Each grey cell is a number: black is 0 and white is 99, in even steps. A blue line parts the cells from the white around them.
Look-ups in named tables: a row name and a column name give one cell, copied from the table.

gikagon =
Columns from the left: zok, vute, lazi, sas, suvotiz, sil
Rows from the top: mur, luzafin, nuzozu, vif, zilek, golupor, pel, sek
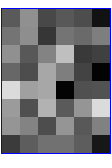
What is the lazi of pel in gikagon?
30
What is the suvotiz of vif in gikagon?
26
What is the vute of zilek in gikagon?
62
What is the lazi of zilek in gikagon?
65
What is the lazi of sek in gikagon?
44
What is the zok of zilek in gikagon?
85
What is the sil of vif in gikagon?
1
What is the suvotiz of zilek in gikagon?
31
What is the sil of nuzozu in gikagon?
25
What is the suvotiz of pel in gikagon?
34
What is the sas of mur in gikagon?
34
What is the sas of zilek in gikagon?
1
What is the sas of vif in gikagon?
49
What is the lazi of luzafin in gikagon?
21
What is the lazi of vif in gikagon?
65
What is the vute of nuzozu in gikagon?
34
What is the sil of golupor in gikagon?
85
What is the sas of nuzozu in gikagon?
74
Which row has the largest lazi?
golupor

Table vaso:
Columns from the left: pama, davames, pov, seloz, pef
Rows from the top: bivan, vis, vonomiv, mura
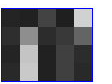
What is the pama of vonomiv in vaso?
14
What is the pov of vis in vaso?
17
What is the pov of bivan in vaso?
26
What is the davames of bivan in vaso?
13
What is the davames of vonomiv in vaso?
76
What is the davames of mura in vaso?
78
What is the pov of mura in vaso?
13
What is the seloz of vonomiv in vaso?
25
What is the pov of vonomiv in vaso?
13
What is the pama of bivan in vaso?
14
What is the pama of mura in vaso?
16
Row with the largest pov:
bivan

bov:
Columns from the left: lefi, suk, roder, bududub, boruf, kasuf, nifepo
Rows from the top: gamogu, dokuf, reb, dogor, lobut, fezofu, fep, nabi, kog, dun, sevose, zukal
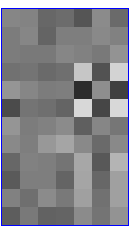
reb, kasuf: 47
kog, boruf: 65
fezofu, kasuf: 27
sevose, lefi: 50
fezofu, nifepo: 84
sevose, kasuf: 44
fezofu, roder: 43
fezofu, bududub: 39
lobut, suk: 52
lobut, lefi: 58
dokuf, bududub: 49
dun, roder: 49
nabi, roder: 59
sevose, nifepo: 62
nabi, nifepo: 53
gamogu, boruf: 33

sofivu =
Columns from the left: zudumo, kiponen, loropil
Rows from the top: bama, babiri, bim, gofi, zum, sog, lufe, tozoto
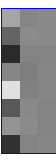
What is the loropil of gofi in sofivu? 52
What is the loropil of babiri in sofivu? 53
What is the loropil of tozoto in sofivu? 52
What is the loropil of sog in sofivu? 51
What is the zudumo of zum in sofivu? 87
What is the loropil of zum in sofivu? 52
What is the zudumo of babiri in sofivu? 39

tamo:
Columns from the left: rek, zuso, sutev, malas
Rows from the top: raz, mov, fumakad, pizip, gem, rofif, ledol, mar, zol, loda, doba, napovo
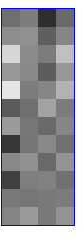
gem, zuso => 48
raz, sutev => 18
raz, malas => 41
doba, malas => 48
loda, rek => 25
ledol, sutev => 41
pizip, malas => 59
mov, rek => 55
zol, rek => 53
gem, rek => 89
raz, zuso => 48
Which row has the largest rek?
gem

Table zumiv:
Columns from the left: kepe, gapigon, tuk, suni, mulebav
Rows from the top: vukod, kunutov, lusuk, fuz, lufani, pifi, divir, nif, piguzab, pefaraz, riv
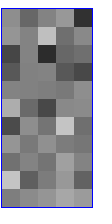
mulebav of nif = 46
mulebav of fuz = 28
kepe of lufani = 51
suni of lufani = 47
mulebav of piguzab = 51
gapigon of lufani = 50
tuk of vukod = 51
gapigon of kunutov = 51
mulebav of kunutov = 53
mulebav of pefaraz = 38

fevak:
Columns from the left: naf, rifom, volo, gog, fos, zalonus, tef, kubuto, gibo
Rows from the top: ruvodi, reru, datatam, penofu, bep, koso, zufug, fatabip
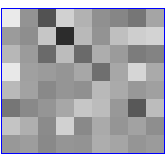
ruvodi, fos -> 69
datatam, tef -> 60
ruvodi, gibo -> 64
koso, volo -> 58
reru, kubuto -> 80
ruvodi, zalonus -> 56
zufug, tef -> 58
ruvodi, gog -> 81
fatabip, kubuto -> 58
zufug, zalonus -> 66
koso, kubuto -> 34
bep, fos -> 56
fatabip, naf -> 59
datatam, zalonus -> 67
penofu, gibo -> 66
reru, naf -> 60
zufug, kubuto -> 63
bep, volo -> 53
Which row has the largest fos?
koso

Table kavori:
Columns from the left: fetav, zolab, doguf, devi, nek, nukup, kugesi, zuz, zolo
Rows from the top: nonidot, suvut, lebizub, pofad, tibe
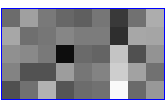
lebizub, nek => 41
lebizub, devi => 5
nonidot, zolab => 62
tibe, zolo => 59
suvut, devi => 52
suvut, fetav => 65
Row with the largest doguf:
tibe

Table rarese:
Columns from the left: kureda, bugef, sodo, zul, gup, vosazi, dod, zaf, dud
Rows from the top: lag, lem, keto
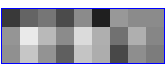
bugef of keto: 77
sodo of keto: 57
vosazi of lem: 68
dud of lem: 52
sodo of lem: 72
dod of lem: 44
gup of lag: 54
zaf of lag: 54
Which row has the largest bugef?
lem

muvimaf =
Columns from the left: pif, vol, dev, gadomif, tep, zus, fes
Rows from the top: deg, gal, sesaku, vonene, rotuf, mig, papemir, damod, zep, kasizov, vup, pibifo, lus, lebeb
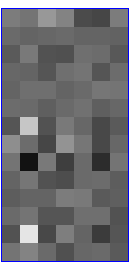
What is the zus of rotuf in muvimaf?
46
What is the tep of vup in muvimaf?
47
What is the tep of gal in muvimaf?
39
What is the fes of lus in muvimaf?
33
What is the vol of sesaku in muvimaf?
47
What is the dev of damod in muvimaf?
27
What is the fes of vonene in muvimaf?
42
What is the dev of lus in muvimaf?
28
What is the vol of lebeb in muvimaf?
51
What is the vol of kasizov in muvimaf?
46
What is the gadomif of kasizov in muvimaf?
30
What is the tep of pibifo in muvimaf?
43
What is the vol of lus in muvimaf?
89
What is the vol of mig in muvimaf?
41
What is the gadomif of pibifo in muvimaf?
33
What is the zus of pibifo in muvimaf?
43
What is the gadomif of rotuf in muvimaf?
39
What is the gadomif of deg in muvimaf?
51
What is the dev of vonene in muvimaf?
33
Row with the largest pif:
damod

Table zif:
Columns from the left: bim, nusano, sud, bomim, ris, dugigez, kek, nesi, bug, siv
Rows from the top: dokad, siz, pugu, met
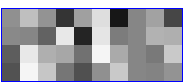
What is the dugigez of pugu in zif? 95
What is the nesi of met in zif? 52
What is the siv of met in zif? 57
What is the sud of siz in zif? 38
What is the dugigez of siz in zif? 89
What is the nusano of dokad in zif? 74
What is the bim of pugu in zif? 36
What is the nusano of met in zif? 95
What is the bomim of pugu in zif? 65
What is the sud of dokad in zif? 57
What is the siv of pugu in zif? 78
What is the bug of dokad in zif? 63
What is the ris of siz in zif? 14
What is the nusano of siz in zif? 52
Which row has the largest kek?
met

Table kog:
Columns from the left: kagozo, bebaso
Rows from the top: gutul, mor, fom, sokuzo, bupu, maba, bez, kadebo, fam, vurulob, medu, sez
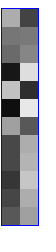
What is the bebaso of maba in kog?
90
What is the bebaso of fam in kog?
70
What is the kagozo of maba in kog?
6
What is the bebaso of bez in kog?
34
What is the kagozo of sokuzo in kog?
9
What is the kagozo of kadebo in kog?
28
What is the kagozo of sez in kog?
34
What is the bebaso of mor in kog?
47
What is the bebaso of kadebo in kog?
67
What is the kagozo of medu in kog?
27
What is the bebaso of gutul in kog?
26
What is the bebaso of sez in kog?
62
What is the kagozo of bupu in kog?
75
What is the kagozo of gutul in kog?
67
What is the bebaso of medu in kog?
67
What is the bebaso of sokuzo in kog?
86
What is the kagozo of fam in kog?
28
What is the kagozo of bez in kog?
62

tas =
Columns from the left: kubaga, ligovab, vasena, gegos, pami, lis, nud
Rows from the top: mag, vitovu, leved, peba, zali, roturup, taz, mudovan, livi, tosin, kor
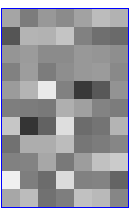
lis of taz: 45
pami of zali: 22
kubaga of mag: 64
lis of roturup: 51
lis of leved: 58
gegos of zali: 50
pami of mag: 63
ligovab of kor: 73
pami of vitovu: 50
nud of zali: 57
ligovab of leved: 60
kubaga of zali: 60
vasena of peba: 48
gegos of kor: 49
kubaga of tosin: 93
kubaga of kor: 65
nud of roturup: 48
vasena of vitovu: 69
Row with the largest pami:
kor

